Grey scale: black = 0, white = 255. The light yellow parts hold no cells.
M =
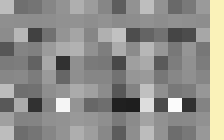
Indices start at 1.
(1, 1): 189
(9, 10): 139
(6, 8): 134
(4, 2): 132
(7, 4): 142
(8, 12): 75
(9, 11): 163
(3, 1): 140
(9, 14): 137
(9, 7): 150
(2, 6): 146
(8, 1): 88
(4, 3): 128
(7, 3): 113
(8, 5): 245
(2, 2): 142
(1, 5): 147
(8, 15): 131
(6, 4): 154
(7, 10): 131
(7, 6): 171
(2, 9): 139
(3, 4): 113
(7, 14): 125
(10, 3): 117
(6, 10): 150
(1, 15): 154
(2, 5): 145
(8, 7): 103
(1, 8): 134
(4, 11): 183
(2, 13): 145
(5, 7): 122
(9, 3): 132
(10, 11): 188

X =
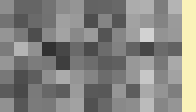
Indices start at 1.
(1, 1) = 142
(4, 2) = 180
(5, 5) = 62
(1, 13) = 180
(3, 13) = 153
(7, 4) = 103
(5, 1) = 150
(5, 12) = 120
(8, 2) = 87
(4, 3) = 145
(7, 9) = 150
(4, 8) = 108
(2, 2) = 85
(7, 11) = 169
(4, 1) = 123
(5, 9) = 96
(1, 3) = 101
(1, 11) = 176
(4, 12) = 107
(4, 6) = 106
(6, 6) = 149
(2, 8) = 133
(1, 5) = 140
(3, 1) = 149
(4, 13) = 98
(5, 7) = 109
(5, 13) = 169
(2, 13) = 154
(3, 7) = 155
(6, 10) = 151

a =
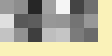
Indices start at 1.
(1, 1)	154
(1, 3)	38
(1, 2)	141
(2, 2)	89
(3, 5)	197
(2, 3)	93
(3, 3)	62

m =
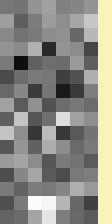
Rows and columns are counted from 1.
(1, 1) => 119
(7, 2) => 135
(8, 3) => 144
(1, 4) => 160
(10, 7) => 116
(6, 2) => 109
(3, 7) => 184
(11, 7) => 121
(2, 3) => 124
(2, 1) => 157
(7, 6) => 57
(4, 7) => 70
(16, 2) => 107
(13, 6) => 121
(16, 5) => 125
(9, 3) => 86
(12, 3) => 140
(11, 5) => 141
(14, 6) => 174
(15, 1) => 79
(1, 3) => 148
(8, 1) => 161
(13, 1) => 78
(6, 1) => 74
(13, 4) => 90
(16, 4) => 228
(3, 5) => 144
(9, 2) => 196
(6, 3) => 121
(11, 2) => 149
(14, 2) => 98
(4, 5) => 147

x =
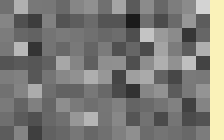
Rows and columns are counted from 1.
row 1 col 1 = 112
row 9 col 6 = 151
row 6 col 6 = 145
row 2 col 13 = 106
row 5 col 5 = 167
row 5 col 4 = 97
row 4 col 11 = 75
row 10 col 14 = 104
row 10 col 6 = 119
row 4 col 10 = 102
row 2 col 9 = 84
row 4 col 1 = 120
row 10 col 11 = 108
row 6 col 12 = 99
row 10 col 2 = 132
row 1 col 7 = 144
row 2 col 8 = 84
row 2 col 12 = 75
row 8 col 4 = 102
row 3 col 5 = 122
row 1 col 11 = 139
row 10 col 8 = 112
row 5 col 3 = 86
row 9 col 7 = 181
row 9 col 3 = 80
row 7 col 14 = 121
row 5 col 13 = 145
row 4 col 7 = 101
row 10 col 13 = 111
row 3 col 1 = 124
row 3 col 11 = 196
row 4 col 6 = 121
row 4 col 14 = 92
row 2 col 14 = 151
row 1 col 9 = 165
